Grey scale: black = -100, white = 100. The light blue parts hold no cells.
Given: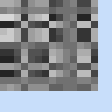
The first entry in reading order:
35
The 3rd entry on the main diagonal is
47
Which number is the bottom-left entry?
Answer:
12
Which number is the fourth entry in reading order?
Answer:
-36
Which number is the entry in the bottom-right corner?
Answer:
12
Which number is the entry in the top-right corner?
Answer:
24
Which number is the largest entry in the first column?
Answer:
69
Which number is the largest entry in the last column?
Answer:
47
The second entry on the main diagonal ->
12
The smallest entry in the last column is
-59
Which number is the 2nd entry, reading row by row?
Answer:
35
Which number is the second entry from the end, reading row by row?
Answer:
-23
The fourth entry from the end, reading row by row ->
-11
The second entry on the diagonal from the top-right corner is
-23

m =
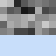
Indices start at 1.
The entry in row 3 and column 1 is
47
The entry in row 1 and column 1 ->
58
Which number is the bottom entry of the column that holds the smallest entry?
-44
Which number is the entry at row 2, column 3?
-20
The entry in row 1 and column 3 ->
-69
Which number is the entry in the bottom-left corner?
0
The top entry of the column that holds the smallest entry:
-31
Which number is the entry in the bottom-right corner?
-20
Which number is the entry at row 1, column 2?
47

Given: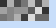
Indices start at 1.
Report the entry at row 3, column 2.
5
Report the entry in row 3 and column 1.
-8
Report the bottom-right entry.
-18
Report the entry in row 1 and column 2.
38
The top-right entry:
38
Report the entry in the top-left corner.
-61
